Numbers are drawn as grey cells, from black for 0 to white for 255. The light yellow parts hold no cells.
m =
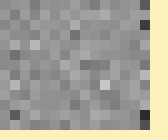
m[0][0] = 140
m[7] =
[159, 126, 151, 125, 143, 135, 147, 169, 155, 137, 151, 162, 139, 152, 183]
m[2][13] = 153
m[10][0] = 137
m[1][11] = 151
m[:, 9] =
[125, 160, 148, 145, 158, 153, 124, 137, 130, 142, 155, 169, 157]
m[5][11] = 146
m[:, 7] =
[157, 150, 171, 116, 142, 158, 157, 169, 154, 139, 123, 151, 156]
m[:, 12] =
[147, 146, 158, 146, 142, 142, 150, 139, 152, 152, 144, 149, 147]
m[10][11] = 127
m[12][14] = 81
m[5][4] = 141
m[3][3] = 133
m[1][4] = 162
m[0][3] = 124
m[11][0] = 146
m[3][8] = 148
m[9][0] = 158
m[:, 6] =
[145, 161, 145, 154, 145, 135, 169, 147, 132, 143, 149, 159, 126]
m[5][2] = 136
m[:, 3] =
[124, 135, 158, 133, 184, 143, 141, 125, 159, 155, 146, 166, 131]
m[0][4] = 147
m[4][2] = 146
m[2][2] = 134
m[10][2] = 161
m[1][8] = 161
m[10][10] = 140
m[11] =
[146, 91, 146, 166, 148, 151, 159, 151, 143, 169, 164, 151, 149, 139, 43]
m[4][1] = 169
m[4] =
[148, 169, 146, 184, 151, 155, 145, 142, 161, 158, 155, 151, 142, 131, 164]
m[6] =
[138, 139, 157, 141, 151, 142, 169, 157, 118, 124, 129, 161, 150, 148, 120]
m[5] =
[139, 113, 136, 143, 141, 156, 135, 158, 169, 153, 146, 146, 142, 137, 138]

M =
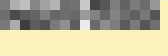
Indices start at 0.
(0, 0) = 123
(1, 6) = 109
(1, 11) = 131
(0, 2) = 192
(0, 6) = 109
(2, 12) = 90
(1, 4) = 127
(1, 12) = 109
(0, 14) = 108
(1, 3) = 100
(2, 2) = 62
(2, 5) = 122
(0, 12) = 99
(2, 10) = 141
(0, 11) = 125

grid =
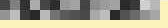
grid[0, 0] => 69
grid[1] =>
[148, 188, 58, 40, 186, 114, 90, 82, 73, 168, 188, 40, 83, 107, 146, 166]
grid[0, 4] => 69
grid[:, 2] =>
[50, 58]
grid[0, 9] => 141
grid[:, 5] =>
[45, 114]
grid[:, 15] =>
[184, 166]
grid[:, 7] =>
[164, 82]

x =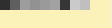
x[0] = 47
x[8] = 191
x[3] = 146
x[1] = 95

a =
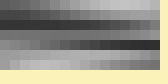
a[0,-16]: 93
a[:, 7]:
[160, 115, 58, 113, 85, 175, 177]
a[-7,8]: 171
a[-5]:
[53, 53, 53, 54, 54, 54, 57, 58, 61, 65, 72, 80, 87, 99, 110, 123]
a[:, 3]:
[112, 80, 54, 114, 120, 164, 186]
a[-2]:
[156, 157, 161, 164, 167, 171, 173, 175, 176, 174, 174, 170, 164, 156, 147, 138]
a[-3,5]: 103
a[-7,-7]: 180
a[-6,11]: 151
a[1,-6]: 143
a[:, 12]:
[195, 156, 87, 126, 51, 164, 133]
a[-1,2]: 181
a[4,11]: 56
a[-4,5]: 112
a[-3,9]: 69
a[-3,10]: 61
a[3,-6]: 116
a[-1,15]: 115
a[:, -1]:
[181, 158, 123, 147, 48, 138, 115]
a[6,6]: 184
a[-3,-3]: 48
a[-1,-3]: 124
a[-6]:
[70, 70, 73, 80, 87, 95, 105, 115, 126, 135, 143, 151, 156, 159, 160, 158]
